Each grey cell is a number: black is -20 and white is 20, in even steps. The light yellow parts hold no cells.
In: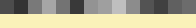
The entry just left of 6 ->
-1
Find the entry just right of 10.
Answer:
2

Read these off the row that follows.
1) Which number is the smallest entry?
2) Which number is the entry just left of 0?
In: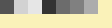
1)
-12
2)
-3

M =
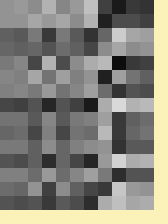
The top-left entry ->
3
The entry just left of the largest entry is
7
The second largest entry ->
13
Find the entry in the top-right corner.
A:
-12
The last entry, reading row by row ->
7
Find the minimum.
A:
-18
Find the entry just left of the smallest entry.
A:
9
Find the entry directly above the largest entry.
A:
-12
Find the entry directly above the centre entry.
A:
1
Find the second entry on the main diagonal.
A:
3
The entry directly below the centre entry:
-1
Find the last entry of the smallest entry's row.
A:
-10
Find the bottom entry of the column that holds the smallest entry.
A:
10
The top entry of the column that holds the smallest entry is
-16
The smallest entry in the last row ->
-13
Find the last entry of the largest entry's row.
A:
9
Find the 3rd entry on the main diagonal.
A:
-1
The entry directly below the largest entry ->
-11
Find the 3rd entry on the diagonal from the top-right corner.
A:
12
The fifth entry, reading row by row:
1
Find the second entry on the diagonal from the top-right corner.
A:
-8
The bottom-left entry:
-7
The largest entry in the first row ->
10
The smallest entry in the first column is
-9
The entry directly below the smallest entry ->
5
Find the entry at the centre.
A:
-10
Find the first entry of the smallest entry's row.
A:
-1

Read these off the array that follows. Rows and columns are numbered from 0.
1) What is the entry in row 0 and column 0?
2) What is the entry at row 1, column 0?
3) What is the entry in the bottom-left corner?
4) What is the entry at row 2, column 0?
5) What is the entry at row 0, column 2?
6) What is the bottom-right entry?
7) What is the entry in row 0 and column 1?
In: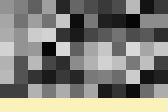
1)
3
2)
6
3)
-10
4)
7
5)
-5
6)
7
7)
0

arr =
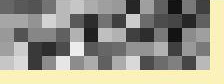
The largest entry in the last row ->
16
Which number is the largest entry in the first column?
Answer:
11
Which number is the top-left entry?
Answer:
-4
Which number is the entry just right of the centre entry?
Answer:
8
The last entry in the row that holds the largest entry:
-1
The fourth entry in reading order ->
-2
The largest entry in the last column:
9
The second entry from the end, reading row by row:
-9
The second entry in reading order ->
-6
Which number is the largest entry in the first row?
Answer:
11
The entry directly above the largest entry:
8
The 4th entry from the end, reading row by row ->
-3
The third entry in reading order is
-7
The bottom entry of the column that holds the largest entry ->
2
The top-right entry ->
-10
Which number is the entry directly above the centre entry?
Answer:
-2
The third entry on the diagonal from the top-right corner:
-17
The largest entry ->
17

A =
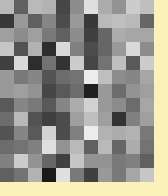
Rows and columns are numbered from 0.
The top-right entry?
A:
10
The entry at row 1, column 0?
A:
-11
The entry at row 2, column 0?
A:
5
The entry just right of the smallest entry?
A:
15
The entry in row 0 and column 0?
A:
9
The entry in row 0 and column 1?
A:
-5
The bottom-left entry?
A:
-5
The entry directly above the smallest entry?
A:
-4
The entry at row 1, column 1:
4
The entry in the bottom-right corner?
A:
11
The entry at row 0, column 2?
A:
9
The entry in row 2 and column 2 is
5
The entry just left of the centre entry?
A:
-6
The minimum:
-16
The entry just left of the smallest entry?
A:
8
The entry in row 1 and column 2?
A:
-5

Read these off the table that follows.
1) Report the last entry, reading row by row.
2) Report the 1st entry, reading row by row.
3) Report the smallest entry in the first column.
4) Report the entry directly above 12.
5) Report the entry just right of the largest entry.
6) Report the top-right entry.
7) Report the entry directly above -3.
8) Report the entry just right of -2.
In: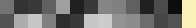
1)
-7
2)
-2
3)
-7
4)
1
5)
3
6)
-18
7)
-15
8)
-12

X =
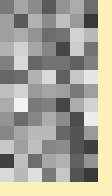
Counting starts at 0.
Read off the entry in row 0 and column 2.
2
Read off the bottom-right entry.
-11
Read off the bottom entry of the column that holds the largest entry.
9
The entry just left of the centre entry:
4
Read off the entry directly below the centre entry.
0
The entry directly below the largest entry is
-3
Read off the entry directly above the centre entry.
14
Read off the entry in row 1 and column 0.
5
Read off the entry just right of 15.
-1
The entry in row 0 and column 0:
-1
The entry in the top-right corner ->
-3
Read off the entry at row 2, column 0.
5
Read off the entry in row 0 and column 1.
6
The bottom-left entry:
14
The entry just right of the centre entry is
5
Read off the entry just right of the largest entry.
-1

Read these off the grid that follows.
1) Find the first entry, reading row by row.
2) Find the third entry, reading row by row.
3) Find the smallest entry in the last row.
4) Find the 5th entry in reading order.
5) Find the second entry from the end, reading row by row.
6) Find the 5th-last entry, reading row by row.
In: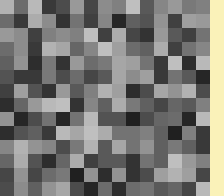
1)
8
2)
9
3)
-14
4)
-8
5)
-9
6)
-2
